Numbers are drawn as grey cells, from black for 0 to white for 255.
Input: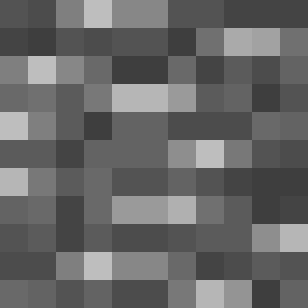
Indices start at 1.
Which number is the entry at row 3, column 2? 190
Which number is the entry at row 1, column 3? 127
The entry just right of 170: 162
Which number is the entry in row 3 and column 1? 127
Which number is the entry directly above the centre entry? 99
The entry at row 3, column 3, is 135
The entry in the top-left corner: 83
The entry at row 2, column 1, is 68
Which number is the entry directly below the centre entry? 83
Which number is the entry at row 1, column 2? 76
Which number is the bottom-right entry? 99
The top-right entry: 68
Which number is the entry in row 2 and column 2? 62
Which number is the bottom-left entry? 105
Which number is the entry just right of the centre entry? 142

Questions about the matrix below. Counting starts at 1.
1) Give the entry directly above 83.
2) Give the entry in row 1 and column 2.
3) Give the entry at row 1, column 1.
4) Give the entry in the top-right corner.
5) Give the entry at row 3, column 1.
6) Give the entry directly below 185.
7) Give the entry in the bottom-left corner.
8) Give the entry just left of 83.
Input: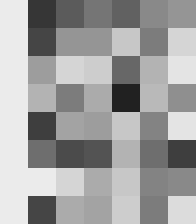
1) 157
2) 54
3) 235
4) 149
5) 235
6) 131
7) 235
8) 75

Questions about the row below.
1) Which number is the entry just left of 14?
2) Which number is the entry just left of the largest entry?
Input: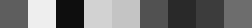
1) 238
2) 94
